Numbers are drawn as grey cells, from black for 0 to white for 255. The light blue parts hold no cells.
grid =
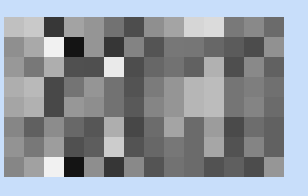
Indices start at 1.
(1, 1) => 192
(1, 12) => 121
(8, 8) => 84
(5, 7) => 89
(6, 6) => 174
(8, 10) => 107
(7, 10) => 107
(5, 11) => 188
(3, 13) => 137
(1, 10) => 214
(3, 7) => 77
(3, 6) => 234
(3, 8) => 103
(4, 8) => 123
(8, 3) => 241
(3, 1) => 152
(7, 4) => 80
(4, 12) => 117
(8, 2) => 161
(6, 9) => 164
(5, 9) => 149
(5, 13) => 132
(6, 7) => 71
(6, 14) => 97
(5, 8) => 133
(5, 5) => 142
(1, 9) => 164
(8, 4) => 20
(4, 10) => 182
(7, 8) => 103

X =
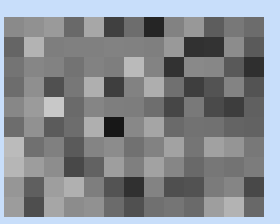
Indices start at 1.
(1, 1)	138
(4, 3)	80
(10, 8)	112
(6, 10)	114
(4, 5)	175
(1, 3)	154
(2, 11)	51
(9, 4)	176
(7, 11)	161
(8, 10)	105
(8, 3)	141
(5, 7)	125
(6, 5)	175
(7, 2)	112
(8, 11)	119
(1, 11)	93
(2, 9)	153
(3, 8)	131
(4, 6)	62
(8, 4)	72
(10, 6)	107
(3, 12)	89
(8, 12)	115
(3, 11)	135
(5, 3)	200
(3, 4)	115
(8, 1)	182
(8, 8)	162
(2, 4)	128
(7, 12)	149
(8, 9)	134
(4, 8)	174
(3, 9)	50
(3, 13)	47

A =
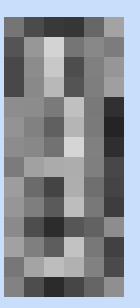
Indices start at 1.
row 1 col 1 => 117
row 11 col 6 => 141
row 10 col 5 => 120
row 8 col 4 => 173
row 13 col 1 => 119
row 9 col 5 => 111
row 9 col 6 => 68
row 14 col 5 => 101
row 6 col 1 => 147
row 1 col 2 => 75
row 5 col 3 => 122
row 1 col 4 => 54
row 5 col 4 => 192
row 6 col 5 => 122
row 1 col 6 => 163
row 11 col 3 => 44
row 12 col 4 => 194
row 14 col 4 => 70
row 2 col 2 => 151
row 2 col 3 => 211
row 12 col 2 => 127
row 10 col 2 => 126

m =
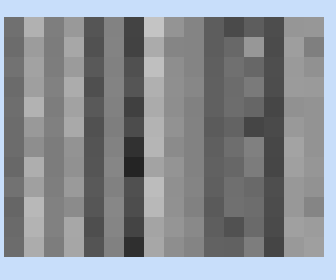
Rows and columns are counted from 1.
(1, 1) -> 112
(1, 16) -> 151
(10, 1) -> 102
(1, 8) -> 196
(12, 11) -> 98
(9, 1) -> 114
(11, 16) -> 156
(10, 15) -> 152
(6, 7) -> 76
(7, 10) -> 130
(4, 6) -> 131
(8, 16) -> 150
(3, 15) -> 154
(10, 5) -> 86
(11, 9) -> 149
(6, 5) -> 81
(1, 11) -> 93
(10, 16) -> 133
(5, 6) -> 129
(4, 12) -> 108
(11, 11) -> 94
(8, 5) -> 85
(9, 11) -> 95
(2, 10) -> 132
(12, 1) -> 108
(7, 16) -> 147
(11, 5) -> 78
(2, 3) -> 124
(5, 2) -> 178
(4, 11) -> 96
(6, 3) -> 128
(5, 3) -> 125
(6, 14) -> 74
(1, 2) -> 177
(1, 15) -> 150
